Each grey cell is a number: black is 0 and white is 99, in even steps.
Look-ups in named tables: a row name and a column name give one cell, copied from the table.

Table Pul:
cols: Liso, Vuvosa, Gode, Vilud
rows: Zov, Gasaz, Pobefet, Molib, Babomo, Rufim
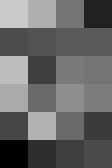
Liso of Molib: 66
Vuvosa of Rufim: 18
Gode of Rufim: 24
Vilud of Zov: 13
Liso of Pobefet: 73
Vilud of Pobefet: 45
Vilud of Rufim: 29
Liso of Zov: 78
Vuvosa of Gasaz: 32
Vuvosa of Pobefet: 24
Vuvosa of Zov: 68
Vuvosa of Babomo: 69
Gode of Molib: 55
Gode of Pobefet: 47
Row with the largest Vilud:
Molib

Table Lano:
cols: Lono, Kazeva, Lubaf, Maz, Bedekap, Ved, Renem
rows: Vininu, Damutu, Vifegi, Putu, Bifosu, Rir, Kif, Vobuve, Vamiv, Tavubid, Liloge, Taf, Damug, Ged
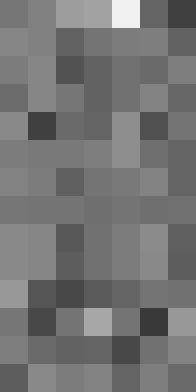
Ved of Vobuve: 43
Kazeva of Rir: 47
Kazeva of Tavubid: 52
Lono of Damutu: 52
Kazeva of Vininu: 50
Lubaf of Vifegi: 32
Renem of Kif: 39
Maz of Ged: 51
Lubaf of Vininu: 61
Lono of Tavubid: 53
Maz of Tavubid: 44
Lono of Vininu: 46
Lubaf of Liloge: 28
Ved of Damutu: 49
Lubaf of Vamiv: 34
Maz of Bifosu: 39
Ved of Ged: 49
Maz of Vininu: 63
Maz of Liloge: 35
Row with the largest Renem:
Taf

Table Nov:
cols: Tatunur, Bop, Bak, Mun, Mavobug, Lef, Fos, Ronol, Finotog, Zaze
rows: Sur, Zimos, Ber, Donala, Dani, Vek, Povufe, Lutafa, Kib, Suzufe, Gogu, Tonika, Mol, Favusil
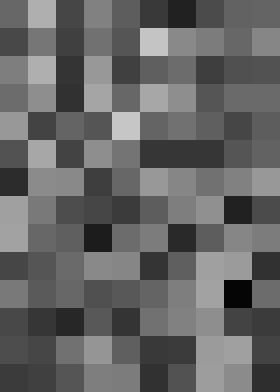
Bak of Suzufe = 41
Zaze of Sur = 39
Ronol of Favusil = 61
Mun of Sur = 50
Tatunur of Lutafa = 62
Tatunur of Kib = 63
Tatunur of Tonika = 28
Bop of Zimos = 46
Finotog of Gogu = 2
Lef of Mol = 22
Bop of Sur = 68
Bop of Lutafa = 47
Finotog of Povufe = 50
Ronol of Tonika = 55
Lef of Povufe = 59

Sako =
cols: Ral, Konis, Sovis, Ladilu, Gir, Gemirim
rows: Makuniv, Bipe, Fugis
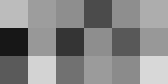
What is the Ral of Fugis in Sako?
35
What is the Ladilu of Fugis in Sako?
60
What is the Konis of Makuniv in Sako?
61
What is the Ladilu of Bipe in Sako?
55
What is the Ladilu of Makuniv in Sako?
29
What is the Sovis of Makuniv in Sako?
55
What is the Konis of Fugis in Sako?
82
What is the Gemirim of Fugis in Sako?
84
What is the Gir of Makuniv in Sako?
55
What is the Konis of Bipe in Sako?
59
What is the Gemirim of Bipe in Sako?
59

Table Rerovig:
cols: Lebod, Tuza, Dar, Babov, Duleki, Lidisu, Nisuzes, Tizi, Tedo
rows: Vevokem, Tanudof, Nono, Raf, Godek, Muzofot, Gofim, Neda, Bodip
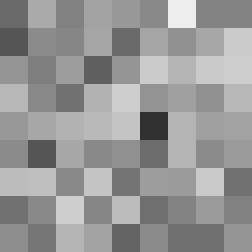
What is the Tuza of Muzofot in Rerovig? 33
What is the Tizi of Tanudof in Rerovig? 65
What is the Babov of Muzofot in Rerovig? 53
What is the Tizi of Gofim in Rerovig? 78
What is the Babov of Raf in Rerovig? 69
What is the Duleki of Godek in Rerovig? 76
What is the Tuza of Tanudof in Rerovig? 54
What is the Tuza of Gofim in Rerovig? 74
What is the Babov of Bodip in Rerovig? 63
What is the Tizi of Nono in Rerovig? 78
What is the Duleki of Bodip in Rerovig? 39
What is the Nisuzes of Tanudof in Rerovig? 56
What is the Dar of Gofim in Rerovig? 53
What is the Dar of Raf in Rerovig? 44
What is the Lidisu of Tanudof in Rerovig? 64
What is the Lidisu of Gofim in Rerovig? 61
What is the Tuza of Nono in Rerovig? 49
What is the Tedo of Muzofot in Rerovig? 60
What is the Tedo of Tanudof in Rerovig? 79
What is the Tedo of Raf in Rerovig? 71

